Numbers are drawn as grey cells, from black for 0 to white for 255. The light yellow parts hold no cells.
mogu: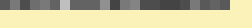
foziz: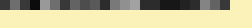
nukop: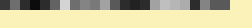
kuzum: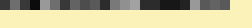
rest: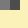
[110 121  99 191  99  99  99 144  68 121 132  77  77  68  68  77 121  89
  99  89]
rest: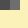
[121  99 191  99  99  99 144  68 121 132  77  77  68  68  77 121  89  99
  89]
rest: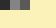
[89]

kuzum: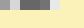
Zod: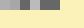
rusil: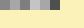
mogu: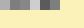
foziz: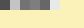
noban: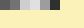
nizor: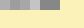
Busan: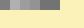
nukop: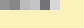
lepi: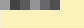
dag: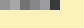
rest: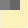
[233]
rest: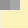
[115 135 157  58]
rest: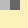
[103]
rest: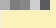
[126]
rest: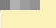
[115 115]

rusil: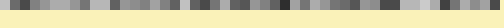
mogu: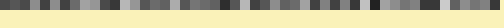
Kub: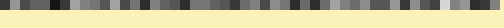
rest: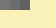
[ 46  86 183  65  86 141  97 107 162  65 129  65 129  56 193  34 162 141
 117 129  56  56 203  97 141 117 129  56]
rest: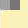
[172 150 117 107  86 150 141  74  74 183 183 203 172  65 117 172 141 162
  74]
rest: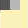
[ 65  86 141  97 107 162  65 129  65 129  56 193  34 162 141 117 129  56
  56 203  97 141 117 129  56]

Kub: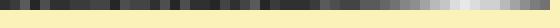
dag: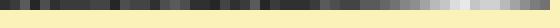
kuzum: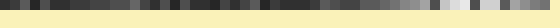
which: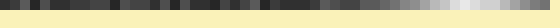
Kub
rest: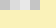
[208 208 185 163 142 124 114]
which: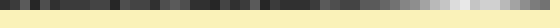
dag

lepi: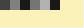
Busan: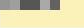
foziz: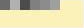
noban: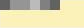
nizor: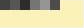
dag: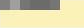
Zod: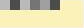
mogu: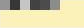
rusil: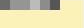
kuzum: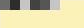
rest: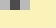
[117 159  76]
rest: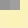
[ 86  86 168  98]
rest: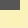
[168  98]
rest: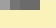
[117]
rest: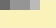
[140  86]
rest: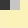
[ 66  76 140]
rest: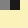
[117 177  25]

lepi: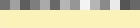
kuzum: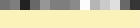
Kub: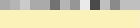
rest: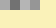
[234  74 191 138 191 191]
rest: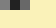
[150 126 126 138 252 181 202 223 104  54]
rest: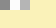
[202 223 104  54]
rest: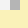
[138 234  85 104]
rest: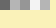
[138 234  85 104]
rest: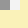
[181 138 234  85 104]
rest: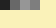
[126 138 252 181 202 223 104  54]

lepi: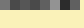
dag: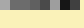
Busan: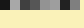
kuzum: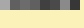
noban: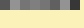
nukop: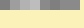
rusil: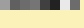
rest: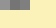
[117  96 147  55]
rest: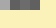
[ 64  74 138  55]
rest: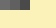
[158  22  64]
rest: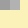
[189 138 127 138 138]
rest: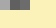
[ 96  64  74 138  55]
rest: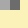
[108  96  74 158  22  64]

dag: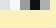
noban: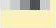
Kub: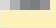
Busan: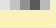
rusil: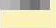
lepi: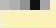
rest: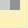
[ 81 204]
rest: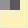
[185]
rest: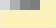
[146]
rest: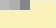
[113 146]
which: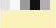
dag
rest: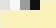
[175]

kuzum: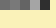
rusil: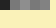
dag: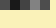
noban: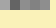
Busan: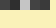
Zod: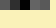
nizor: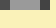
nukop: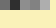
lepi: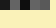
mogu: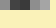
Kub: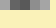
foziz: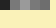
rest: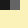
[ 14 100  89]
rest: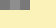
[130]

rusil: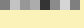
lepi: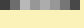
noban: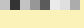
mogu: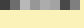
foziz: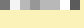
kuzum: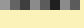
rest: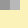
[184 253  91]
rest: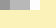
[91]
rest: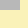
[253  91]
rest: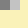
[151 172  52 139 213 127]
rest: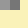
[72]
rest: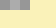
[118  72]

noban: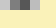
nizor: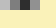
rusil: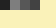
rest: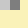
[ 87 189]
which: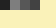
rusil

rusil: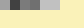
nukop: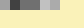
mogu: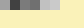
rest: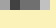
[171]
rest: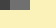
[193 171]
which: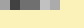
nukop
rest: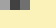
[112 193 171]

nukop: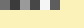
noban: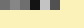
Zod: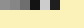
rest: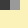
[ 71 245  93]
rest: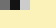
[30]
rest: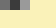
[ 71 245  93]
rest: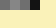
[195  81]
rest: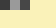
[245  93]

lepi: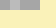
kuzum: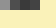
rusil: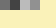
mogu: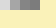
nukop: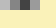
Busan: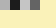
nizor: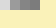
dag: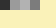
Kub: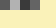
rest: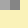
[124]
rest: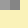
[124]

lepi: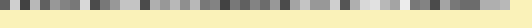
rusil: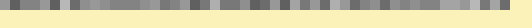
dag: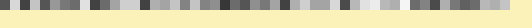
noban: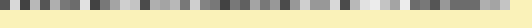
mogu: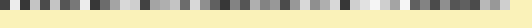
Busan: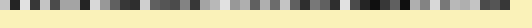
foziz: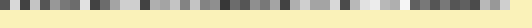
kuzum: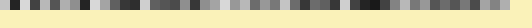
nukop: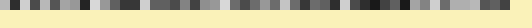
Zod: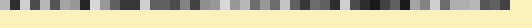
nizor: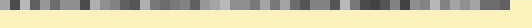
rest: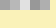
[ 96 175 108 196  96  46 120  96  46 225  75  36  15  55  96  15 175 131
 216 120 184 175 196  75  85  55]
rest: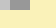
[207  85 175 216 225 184 164 236 120 131  75 164 120 108 108 175 175 184]
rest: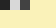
[184  85 175 143  36 216 164  96  55  46 207  96  85  75 143  55 143 164
 216 152 184 108 152 120 196 108  55 108  96  55 207  66  36  25  66 131
 184 120 152  85 108  85 120  75 164 131 175]
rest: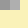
[ 96 175 108 196  96  46 120  96  46 225  75  36  15  55  96  15 175 131
 216 120 184 175 196  75  85  55]

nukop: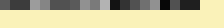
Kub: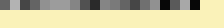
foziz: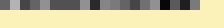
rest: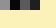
[122]
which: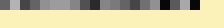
Kub
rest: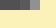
[122 179  19  51  81 112 145   7  81  31  31]
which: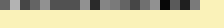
foziz
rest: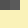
[145 122 179  19  51  81 112 145   7  81  31  31]
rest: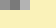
[ 19  51  81 112 145   7  81  31  31]

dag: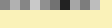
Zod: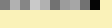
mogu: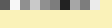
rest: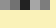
[189]
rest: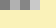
[177 114 156 166 114   5]
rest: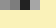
[125 235]

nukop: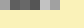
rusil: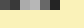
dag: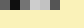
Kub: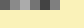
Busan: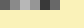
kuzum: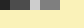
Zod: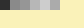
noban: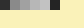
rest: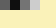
[194  85]
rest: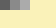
[116  67 127]
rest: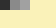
[183 194  36]
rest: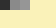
[183 205 171]
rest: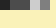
[127]
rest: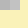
[36]
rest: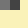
[127]

